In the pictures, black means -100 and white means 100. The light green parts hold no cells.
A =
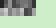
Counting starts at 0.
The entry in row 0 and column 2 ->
14
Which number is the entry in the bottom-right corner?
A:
27
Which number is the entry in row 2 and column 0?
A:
37
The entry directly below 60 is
50
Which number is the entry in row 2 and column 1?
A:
60
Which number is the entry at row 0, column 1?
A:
-33
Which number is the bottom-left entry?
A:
27
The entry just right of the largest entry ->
1
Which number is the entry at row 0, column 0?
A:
-71
